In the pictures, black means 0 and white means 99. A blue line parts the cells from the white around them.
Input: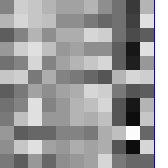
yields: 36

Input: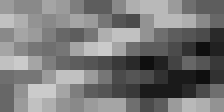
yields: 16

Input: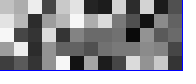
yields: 41

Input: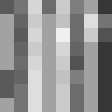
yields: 32

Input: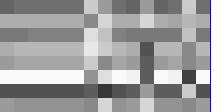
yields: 47

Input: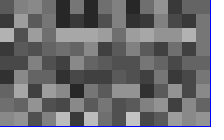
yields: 46
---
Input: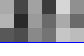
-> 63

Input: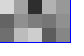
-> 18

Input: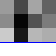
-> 64

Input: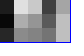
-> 78

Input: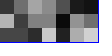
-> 64

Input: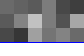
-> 35
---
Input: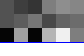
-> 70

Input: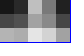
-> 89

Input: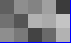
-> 26

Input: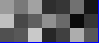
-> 25

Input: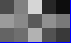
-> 69

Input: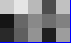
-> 57

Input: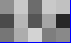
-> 82

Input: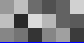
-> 52
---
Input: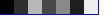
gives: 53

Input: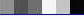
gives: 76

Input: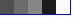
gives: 97

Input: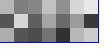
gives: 56

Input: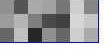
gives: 46

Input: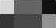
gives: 21

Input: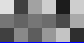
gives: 11

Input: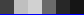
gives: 15

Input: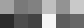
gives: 57

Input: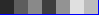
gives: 57
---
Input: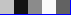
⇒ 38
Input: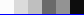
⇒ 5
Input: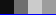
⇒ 61
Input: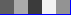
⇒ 57
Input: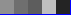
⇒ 14
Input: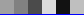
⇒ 74
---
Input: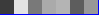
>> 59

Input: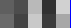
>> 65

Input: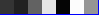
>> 58

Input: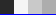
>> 67

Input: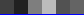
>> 39

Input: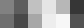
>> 32

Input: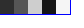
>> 95
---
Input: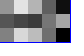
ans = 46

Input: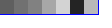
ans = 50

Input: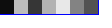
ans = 51

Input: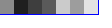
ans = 54

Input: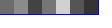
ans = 42

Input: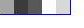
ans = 64

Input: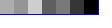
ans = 47

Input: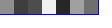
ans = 43
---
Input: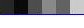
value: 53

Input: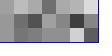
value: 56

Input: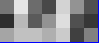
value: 79

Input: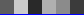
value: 68

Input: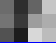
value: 11

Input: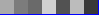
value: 32
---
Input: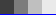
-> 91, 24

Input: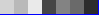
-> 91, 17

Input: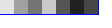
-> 88, 13

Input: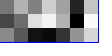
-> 97, 0

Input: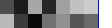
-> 79, 4

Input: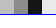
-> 91, 8
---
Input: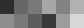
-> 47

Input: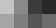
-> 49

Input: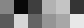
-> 83

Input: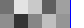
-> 20

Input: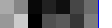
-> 79

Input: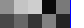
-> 40

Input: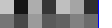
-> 28

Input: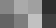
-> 49
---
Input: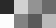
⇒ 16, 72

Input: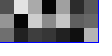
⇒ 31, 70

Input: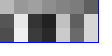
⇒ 72, 83

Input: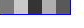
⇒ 47, 34

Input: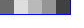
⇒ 41, 25

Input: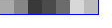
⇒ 66, 73
